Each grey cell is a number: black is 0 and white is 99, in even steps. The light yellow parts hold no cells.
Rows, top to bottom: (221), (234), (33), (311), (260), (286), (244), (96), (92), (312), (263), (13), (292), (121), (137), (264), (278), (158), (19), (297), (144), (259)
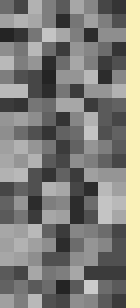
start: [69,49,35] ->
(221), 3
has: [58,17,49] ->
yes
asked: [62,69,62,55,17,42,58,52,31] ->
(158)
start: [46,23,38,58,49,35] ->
(263), 4

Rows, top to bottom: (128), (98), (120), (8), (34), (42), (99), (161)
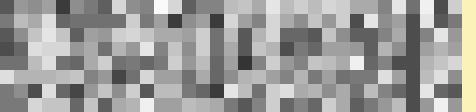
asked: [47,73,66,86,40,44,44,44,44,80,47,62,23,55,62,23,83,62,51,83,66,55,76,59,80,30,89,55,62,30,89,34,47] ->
(98)
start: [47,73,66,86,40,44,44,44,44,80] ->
(98), 1
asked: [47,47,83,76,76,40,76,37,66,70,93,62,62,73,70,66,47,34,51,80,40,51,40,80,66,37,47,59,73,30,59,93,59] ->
(161)

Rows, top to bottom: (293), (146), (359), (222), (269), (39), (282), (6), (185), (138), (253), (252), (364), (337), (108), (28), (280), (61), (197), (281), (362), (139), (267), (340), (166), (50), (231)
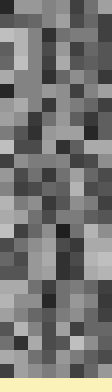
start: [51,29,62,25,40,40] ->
(340), 3
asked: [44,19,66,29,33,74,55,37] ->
(166)

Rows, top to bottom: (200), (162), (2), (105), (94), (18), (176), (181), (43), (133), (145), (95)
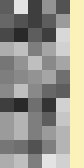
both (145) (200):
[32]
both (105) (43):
[49]
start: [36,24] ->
(2), 3
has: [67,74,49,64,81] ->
yes

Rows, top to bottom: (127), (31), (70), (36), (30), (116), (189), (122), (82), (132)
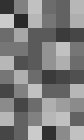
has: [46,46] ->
yes
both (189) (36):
[75]
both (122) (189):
[27]
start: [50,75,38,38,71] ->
(189), 2

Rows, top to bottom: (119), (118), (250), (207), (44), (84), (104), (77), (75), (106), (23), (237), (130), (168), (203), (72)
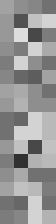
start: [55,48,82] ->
(207), 1
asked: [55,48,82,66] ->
(207)

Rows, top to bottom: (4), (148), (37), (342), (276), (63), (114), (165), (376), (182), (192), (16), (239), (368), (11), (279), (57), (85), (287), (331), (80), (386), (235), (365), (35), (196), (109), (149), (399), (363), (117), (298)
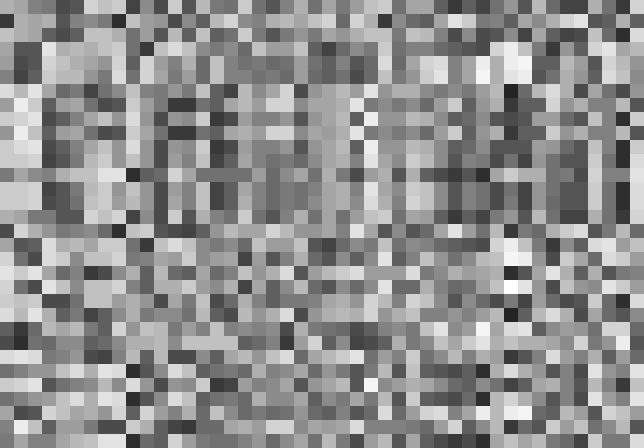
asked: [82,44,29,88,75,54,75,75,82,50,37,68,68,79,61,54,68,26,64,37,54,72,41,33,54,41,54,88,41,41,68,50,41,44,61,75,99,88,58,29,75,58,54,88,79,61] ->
(80)
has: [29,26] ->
yes
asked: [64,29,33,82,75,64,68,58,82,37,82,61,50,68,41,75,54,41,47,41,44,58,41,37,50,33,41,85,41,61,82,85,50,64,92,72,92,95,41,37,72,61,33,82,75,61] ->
(363)

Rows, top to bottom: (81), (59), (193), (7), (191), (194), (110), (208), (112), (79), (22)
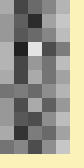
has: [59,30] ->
yes
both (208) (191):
[59]

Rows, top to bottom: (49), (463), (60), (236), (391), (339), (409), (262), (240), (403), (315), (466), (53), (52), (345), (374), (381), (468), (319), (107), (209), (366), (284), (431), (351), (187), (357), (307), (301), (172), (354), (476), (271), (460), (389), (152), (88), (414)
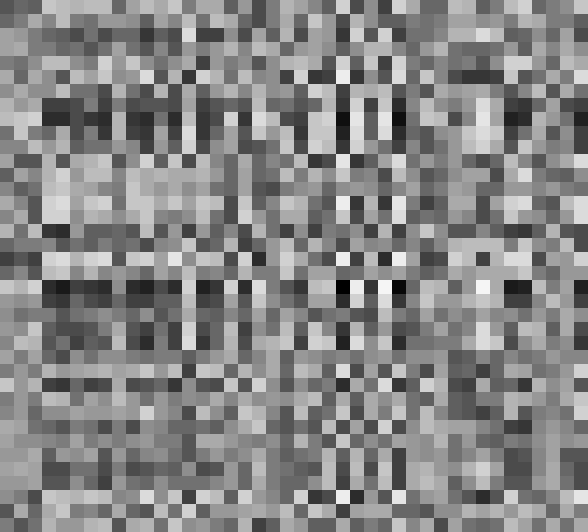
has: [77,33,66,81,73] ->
no
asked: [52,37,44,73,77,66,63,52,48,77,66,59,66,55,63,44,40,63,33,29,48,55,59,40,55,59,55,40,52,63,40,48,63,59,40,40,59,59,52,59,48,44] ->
(52)
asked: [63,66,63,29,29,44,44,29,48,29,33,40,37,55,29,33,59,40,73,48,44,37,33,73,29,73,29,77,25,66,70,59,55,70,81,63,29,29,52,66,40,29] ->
(460)
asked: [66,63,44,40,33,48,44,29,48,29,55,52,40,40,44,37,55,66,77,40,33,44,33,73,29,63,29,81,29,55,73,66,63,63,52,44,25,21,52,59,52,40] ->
(354)

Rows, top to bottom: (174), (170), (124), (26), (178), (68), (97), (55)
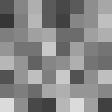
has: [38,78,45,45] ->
no
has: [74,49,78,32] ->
yes
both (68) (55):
[55]
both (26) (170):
[49]

